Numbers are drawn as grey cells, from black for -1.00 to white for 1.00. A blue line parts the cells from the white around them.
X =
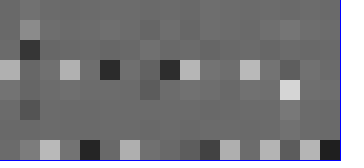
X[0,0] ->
-0.18
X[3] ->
[0.38, -0.19, -0.12, 0.39, -0.14, -0.66, -0.13, -0.23, -0.65, 0.43, -0.10, -0.14, 0.45, -0.10, -0.26, -0.11, -0.16]
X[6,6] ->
-0.16
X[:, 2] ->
[-0.16, -0.14, -0.19, -0.12, -0.15, -0.16, -0.16, 0.45]
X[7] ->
[-0.16, -0.03, 0.45, -0.10, -0.71, -0.18, 0.37, -0.12, -0.18, -0.27, -0.48, 0.37, -0.15, 0.41, -0.28, 0.42, -0.76]
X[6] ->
[-0.18, -0.18, -0.16, -0.17, -0.17, -0.16, -0.16, -0.18, -0.16, -0.18, -0.16, -0.16, -0.17, -0.16, -0.11, -0.16, -0.17]
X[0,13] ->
-0.15
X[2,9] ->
-0.16
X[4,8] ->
-0.15
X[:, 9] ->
[-0.18, -0.19, -0.16, 0.43, -0.11, -0.16, -0.18, -0.27]
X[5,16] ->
-0.17
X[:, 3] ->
[-0.17, -0.16, -0.18, 0.39, -0.13, -0.17, -0.17, -0.10]
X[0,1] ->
-0.11
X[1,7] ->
-0.20
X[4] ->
[-0.10, -0.20, -0.15, -0.13, -0.15, -0.15, -0.16, -0.28, -0.15, -0.11, -0.14, -0.18, -0.11, -0.13, 0.67, -0.13, -0.14]
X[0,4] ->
-0.16
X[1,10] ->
-0.14
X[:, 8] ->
[-0.16, -0.14, -0.18, -0.65, -0.15, -0.16, -0.16, -0.18]
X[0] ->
[-0.18, -0.11, -0.16, -0.17, -0.16, -0.15, -0.15, -0.17, -0.16, -0.18, -0.14, -0.15, -0.16, -0.15, -0.17, -0.15, -0.17]
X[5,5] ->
-0.16

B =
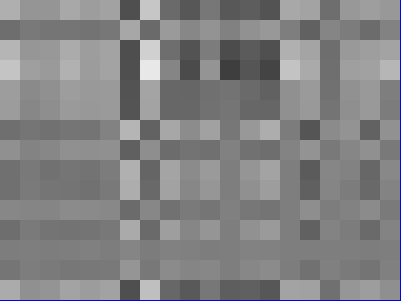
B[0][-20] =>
0.37
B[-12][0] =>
0.54
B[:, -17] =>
[0.32, -0.08, 0.34, 0.39, 0.23, 0.21, -0.08, 0.13, -0.08, -0.09, 0.09, -0.10, -0.01, -0.07, 0.28]
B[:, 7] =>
[0.55, -0.17, 0.63, 0.82, 0.29, 0.28, -0.23, 0.11, -0.21, -0.18, 0.06, -0.17, -0.03, -0.06, 0.50]
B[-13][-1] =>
0.28
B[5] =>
[0.22, 0.06, 0.11, 0.21, 0.19, 0.21, -0.34, 0.28, -0.19, -0.19, -0.11, -0.08, -0.19, -0.20, 0.13, 0.20, -0.09, 0.12, 0.20, -0.03]
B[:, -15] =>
[0.27, -0.07, 0.28, 0.28, 0.21, 0.21, 0.02, 0.13, -0.03, -0.05, 0.07, -0.06, -0.02, -0.05, 0.27]
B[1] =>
[-0.14, -0.05, -0.08, -0.08, -0.10, -0.07, 0.31, -0.17, 0.21, 0.06, 0.15, 0.01, 0.14, 0.19, -0.01, -0.24, 0.04, -0.03, -0.15, 0.02]
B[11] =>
[-0.14, -0.04, -0.09, -0.10, -0.09, -0.06, 0.33, -0.17, 0.24, 0.05, 0.17, -0.01, 0.14, 0.21, -0.01, -0.24, 0.03, -0.03, -0.17, 0.03]
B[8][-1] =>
0.07
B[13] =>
[-0.08, -0.02, -0.04, -0.07, -0.06, -0.05, 0.17, -0.06, 0.09, 0.04, 0.06, -0.01, 0.06, 0.09, -0.02, -0.11, 0.00, -0.04, -0.09, 0.00]
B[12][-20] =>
-0.02
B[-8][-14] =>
-0.25
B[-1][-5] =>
0.26
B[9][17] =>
-0.03
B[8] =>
[-0.12, -0.05, -0.11, -0.08, -0.10, -0.03, 0.38, -0.21, 0.29, 0.09, 0.21, -0.01, 0.17, 0.28, -0.01, -0.29, 0.05, 0.02, -0.19, 0.07]
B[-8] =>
[0.13, 0.03, 0.06, 0.13, 0.12, 0.13, -0.25, 0.11, -0.15, -0.10, -0.12, 0.01, -0.11, -0.14, 0.03, 0.15, -0.05, 0.05, 0.13, -0.05]
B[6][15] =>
-0.33
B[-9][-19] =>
-0.08
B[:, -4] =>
[-0.14, 0.04, -0.14, -0.13, -0.11, -0.09, 0.09, -0.05, 0.05, 0.04, -0.02, 0.03, -0.01, 0.00, -0.12]
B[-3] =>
[-0.02, -0.01, -0.02, -0.01, 0.00, -0.02, 0.04, -0.03, 0.01, 0.00, -0.02, -0.01, 0.02, 0.01, -0.01, -0.01, -0.01, -0.01, -0.02, -0.01]
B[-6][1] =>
-0.04
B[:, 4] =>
[0.23, -0.10, 0.23, 0.22, 0.20, 0.19, -0.09, 0.12, -0.10, -0.11, 0.08, -0.09, 0.00, -0.06, 0.22]
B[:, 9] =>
[-0.32, 0.06, -0.35, -0.41, -0.20, -0.19, 0.10, -0.10, 0.09, 0.06, -0.04, 0.05, 0.00, 0.04, -0.30]

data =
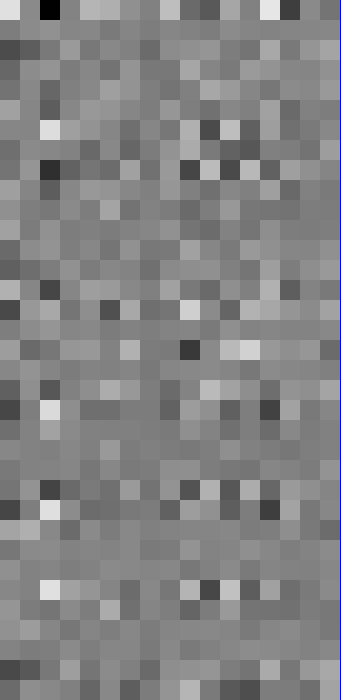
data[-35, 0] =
0.76
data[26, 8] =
0.03
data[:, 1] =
[0.08, 0.09, -0.27, 0.10, 0.07, 0.05, 0.04, 0.08, 0.17, 0.04, -0.01, -0.03, 0.10, -0.14, 0.05, 0.19, 0.10, -0.17, 0.15, 0.12, -0.01, 0.02, 0.02, 0.02, 0.15, -0.01, 0.37, 0.08, 0.02, 0.02, -0.03, 0.22, -0.03, -0.31, 0.11]
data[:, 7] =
[0.01, -0.02, -0.16, -0.06, -0.01, -0.02, 0.05, -0.03, -0.11, 0.00, 0.02, 0.05, -0.06, -0.12, 0.00, -0.13, -0.01, -0.03, -0.05, -0.02, -0.03, -0.02, 0.00, -0.03, -0.10, -0.03, 0.00, -0.04, 0.04, 0.07, 0.04, -0.03, -0.04, -0.17, -0.03]
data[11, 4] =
0.00
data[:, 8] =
[0.49, 0.05, 0.10, -0.06, -0.09, 0.18, -0.07, 0.15, 0.20, 0.18, -0.03, 0.14, -0.05, 0.08, 0.26, -0.08, 0.03, -0.04, 0.05, -0.16, -0.23, -0.04, -0.03, 0.11, 0.15, -0.24, 0.03, -0.03, 0.06, -0.07, -0.01, 0.04, 0.07, 0.11, 0.16]
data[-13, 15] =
-0.01
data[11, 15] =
-0.03
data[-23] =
[-0.17, 0.10, 0.15, -0.01, 0.06, -0.08, 0.14, -0.06, -0.05, 0.26, 0.05, -0.04, 0.20, 0.13, 0.05, 0.04, 0.13]
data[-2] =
[-0.43, -0.31, -0.06, 0.24, -0.08, 0.09, 0.00, -0.17, 0.11, 0.14, 0.17, -0.02, -0.09, 0.33, -0.07, 0.19, 0.32]
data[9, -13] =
0.19
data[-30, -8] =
-0.01
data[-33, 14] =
-0.05
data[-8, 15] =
0.03
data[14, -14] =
0.05
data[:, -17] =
[0.76, -0.02, -0.40, -0.19, -0.10, 0.26, 0.05, -0.13, -0.09, 0.25, 0.13, 0.26, -0.17, -0.25, 0.39, -0.43, -0.01, 0.23, 0.06, -0.25, -0.44, -0.13, 0.06, -0.05, -0.08, -0.45, 0.29, -0.07, 0.13, 0.06, 0.17, 0.14, 0.03, -0.43, -0.16]
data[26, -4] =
-0.01
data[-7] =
[0.13, 0.02, 0.04, -0.01, 0.02, 0.08, 0.07, 0.04, 0.06, -0.06, 0.01, 0.08, -0.04, 0.04, 0.02, 0.01, 0.06]
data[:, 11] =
[0.30, 0.09, -0.02, -0.04, 0.21, 0.06, 0.49, -0.23, -0.42, 0.06, 0.19, 0.02, -0.04, 0.00, 0.12, -0.21, 0.12, 0.45, 0.04, 0.27, -0.25, -0.12, 0.12, -0.06, -0.32, -0.26, 0.06, 0.04, 0.08, 0.51, 0.20, 0.04, 0.06, -0.02, -0.30]
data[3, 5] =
-0.10
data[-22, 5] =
0.06
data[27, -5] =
0.12
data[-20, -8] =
0.62
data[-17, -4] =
0.09
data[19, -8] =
0.03
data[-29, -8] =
0.38
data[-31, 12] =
0.05
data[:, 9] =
[-0.17, 0.02, 0.13, 0.30, 0.00, -0.01, 0.38, 0.34, -0.45, 0.00, -0.17, -0.09, 0.26, 0.11, -0.05, 0.62, 0.04, -0.55, 0.07, 0.03, 0.22, 0.12, -0.05, 0.12, -0.35, 0.23, 0.04, 0.15, -0.06, 0.41, -0.21, 0.06, -0.04, 0.14, 0.42]
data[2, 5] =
0.07
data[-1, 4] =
-0.20
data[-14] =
[-0.13, 0.02, 0.27, 0.08, 0.01, 0.00, 0.00, -0.02, -0.04, 0.12, 0.03, -0.12, -0.01, -0.15, 0.07, -0.03, 0.01]
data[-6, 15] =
-0.04

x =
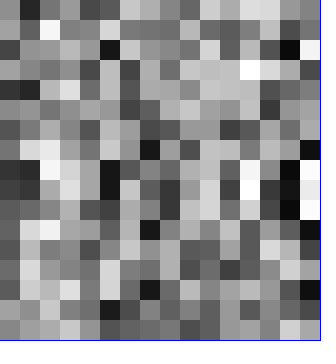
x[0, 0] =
0.12
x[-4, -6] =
-0.15
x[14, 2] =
0.45
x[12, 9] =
-0.30
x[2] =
[-0.46, 0.15, 0.20, 0.45, 0.19, -0.83, 0.56, 0.17, 0.07, -0.10, 0.66, -0.26, 0.45, -0.36, -0.92, 0.91]
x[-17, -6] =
0.61
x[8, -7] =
0.39
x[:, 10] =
[0.61, -0.17, 0.66, 0.49, 0.55, 0.26, 0.20, 0.52, 0.50, 0.67, 0.67, 0.04, -0.26, -0.15, 0.04, -0.26, -0.26]
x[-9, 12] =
0.92
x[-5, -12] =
-0.39
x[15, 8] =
-0.25
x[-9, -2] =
-0.92
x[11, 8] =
0.02
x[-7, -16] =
-0.29
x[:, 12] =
[0.73, -0.01, 0.45, 1.00, 0.48, 0.51, -0.31, -0.04, 0.92, 1.00, 0.64, -0.31, -0.31, -0.28, 0.46, -0.31, 0.27]
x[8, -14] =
0.93
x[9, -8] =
-0.57
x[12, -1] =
-0.47
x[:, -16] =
[0.12, 0.27, -0.46, 0.27, -0.59, 0.08, -0.34, -0.09, -0.59, -0.50, -0.29, -0.23, -0.33, -0.16, -0.29, 0.27, 0.06]
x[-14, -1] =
-0.42
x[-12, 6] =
-0.47
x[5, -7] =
0.55
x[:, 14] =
[0.19, -0.40, -0.92, 0.35, -0.19, 0.17, -0.14, 0.23, -0.92, -0.84, -0.92, -0.27, 0.43, 0.63, -0.34, -0.20, 0.63]
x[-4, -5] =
-0.50
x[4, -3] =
-0.37
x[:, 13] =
[0.70, 0.50, -0.36, 0.70, -0.37, -0.55, 0.30, 0.47, 0.08, -0.55, -0.44, 0.22, 0.70, 0.09, 0.19, 0.07, 0.02]
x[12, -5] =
0.27
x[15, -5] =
0.20
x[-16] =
[0.27, -0.25, 0.93, 0.00, 0.04, 0.68, -0.05, -0.10, -0.14, 0.44, -0.17, -0.29, -0.01, 0.50, -0.40, -0.09]
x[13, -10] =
-0.02
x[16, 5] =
-0.35
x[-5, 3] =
0.08

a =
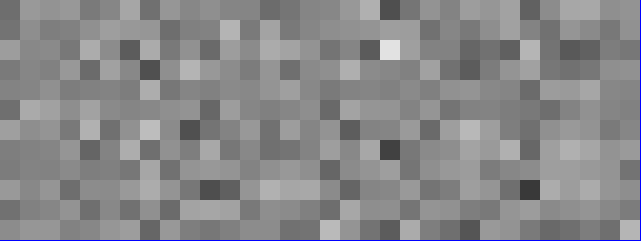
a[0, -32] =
-0.14
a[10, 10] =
0.30
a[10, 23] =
-0.01
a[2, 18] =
-0.29
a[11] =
[0.10, 0.18, 0.18, 0.02, 0.06, 0.18, 0.23, -0.20, 0.19, -0.01, -0.07, 0.00, 0.10, 0.10, -0.11, -0.10, 0.46, 0.16, -0.10, -0.28, 0.34, -0.01, -0.13, -0.33, 0.20, 0.15, -0.04, -0.18, -0.13, -0.02, -0.13, 0.42]
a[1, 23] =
-0.05
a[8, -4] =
0.24
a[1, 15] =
0.05
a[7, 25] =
0.38
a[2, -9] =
-0.20
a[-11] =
[-0.10, 0.11, -0.01, 0.01, 0.13, 0.24, 0.19, 0.18, -0.14, 0.00, 0.02, 0.41, -0.04, 0.28, -0.05, 0.05, 0.11, 0.14, 0.16, 0.24, 0.23, -0.11, 0.05, -0.05, 0.11, 0.26, 0.03, -0.11, 0.17, 0.08, -0.06, 0.14]
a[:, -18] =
[-0.08, -0.05, 0.28, -0.13, 0.25, 0.05, 0.23, -0.09, 0.19, 0.30, 0.09, -0.11]
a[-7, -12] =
0.03
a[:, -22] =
[0.12, 0.02, -0.17, 0.19, 0.01, -0.19, -0.09, 0.32, 0.19, -0.39, 0.30, -0.07]
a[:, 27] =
[0.10, -0.11, -0.10, -0.07, 0.22, -0.14, 0.13, 0.25, 0.24, 0.35, 0.08, -0.18]
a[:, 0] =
[-0.14, -0.10, 0.23, -0.04, 0.03, -0.13, 0.25, -0.01, -0.03, 0.20, -0.11, 0.10]
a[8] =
[-0.03, 0.03, 0.02, 0.08, -0.01, 0.00, -0.07, 0.30, -0.11, 0.16, 0.19, 0.16, 0.03, 0.13, 0.19, 0.12, -0.20, 0.09, 0.16, 0.24, -0.08, 0.12, 0.19, 0.22, -0.03, 0.06, 0.10, 0.24, 0.24, 0.20, 0.16, -0.10]
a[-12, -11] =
0.15
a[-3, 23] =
0.24
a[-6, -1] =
0.05
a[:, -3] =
[0.32, 0.08, -0.24, -0.07, 0.30, 0.14, 0.15, 0.30, 0.20, 0.34, 0.16, -0.02]
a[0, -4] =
0.31
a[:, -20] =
[0.04, -0.04, 0.09, -0.03, 0.07, 0.05, 0.19, 0.07, 0.03, 0.17, -0.05, 0.10]
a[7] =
[-0.01, 0.02, 0.04, 0.17, -0.21, 0.03, 0.36, -0.13, 0.14, -0.01, 0.32, -0.07, 0.07, -0.12, -0.09, 0.03, 0.24, 0.07, 0.31, -0.49, -0.06, 0.08, 0.11, 0.28, 0.21, 0.38, -0.19, 0.25, 0.38, 0.30, 0.15, 0.21]
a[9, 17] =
-0.21
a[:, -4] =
[0.31, 0.17, -0.30, -0.11, 0.21, 0.03, 0.20, 0.38, 0.24, 0.23, 0.12, -0.13]
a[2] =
[0.23, 0.07, 0.08, -0.06, 0.35, 0.10, -0.28, 0.34, -0.05, 0.14, -0.17, 0.23, 0.09, 0.34, 0.28, 0.15, -0.09, 0.04, -0.29, 0.77, 0.25, 0.02, 0.02, -0.20, -0.11, -0.25, 0.42, -0.10, -0.30, -0.24, -0.02, -0.07]
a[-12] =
[-0.14, 0.20, 0.15, 0.19, -0.04, 0.05, 0.30, -0.12, 0.18, 0.06, 0.12, 0.04, 0.04, -0.15, -0.08, 0.04, 0.06, 0.19, 0.38, -0.38, -0.08, 0.15, 0.03, 0.23, 0.18, 0.27, -0.24, 0.10, 0.31, 0.32, 0.12, 0.15]
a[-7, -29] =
0.11
